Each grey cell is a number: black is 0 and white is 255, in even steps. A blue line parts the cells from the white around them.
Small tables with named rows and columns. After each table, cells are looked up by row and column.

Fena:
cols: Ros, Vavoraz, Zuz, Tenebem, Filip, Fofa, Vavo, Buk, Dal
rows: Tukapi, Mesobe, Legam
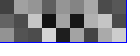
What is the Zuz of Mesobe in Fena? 198
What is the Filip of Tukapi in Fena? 149
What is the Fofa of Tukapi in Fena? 132
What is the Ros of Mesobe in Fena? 99
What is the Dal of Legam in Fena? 205
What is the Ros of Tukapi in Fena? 65
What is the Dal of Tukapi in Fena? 87
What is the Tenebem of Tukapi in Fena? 95
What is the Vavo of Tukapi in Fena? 168
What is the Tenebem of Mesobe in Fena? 19
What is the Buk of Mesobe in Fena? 197
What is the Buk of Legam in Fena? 170

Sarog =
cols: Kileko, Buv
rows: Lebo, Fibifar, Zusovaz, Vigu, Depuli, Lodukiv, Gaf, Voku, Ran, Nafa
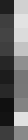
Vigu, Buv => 195
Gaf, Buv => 119
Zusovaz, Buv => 219
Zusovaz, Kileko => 68
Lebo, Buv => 209
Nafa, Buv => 137
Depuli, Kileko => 38
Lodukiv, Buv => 118
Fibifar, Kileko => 63
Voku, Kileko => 16
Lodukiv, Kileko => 28
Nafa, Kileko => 61
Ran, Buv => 225
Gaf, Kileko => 40
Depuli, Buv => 143

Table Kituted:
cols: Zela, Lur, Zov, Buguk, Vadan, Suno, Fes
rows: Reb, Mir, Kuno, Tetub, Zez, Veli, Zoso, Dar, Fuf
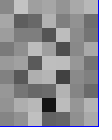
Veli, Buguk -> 181
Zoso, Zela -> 151
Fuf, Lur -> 146
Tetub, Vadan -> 78
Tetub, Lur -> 143
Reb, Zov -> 159
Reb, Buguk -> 166
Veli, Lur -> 88
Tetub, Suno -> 137
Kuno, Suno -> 140
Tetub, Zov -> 189
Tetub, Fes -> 169
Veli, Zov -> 175
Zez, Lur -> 161
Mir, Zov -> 104
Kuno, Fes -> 116
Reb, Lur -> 195
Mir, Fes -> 110

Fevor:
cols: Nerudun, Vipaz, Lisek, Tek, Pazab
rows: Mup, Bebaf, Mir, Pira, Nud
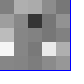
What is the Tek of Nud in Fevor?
139
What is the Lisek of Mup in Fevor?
171
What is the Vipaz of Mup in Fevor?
175
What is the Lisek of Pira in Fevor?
121
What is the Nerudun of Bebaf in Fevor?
158
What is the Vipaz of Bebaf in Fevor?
136
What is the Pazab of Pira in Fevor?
175
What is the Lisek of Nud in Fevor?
125
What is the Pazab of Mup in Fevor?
119
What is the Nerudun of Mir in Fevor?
188
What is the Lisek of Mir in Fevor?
130
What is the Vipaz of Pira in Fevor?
134
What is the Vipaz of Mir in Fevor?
134
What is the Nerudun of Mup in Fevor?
127
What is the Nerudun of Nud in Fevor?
134
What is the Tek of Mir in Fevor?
119
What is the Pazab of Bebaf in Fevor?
146
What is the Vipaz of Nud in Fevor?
132
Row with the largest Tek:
Pira

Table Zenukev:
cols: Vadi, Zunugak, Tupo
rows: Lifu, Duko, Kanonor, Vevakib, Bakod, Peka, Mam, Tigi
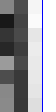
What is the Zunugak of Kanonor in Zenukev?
74
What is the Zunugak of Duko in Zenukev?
68
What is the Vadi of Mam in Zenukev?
136
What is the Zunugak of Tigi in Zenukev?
56
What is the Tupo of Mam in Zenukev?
229
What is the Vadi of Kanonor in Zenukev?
53
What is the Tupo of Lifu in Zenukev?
245
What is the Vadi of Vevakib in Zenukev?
39
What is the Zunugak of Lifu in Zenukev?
77
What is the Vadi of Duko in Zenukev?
24
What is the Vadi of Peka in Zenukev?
77
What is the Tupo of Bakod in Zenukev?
233
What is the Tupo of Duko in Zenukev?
251
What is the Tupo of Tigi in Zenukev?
222
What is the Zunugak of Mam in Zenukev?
57
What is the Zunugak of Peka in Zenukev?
57
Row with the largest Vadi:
Bakod

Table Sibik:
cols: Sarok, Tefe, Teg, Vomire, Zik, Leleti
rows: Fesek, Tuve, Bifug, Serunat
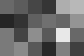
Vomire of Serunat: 40
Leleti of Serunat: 63
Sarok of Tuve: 37
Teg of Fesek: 70
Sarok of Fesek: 105
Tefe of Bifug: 68
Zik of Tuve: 102
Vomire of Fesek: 53
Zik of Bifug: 232
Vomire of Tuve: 112
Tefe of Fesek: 92
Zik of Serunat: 128
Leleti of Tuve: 148
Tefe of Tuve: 51
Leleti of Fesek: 184

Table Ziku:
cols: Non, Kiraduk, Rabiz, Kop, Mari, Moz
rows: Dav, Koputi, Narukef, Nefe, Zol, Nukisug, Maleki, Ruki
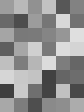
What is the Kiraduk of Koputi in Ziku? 77
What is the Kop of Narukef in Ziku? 133
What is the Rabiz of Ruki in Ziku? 78
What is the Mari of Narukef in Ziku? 150
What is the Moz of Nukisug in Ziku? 109
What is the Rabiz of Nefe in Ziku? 208
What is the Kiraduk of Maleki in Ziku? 202
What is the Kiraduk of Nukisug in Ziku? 200
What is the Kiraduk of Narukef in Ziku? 121
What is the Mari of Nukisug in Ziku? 101

